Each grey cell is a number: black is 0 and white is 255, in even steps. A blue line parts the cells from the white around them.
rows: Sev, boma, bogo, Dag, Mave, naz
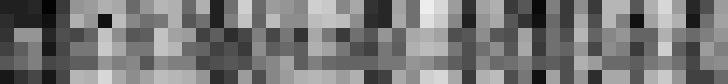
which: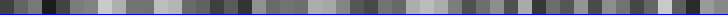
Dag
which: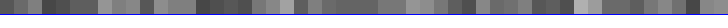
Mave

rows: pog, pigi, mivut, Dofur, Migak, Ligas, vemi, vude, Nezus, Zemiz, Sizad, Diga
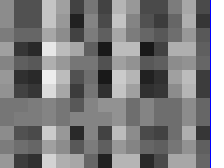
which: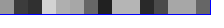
Diga
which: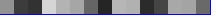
Diga
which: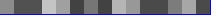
pog
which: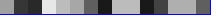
Dofur

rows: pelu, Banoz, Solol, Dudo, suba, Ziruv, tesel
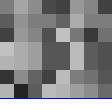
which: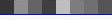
Ziruv
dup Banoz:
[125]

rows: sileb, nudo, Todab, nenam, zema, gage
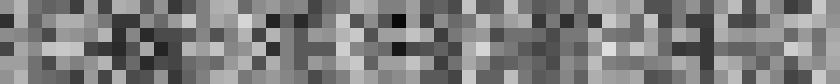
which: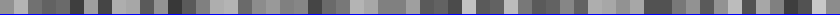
sileb
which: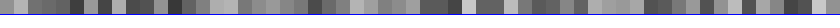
gage

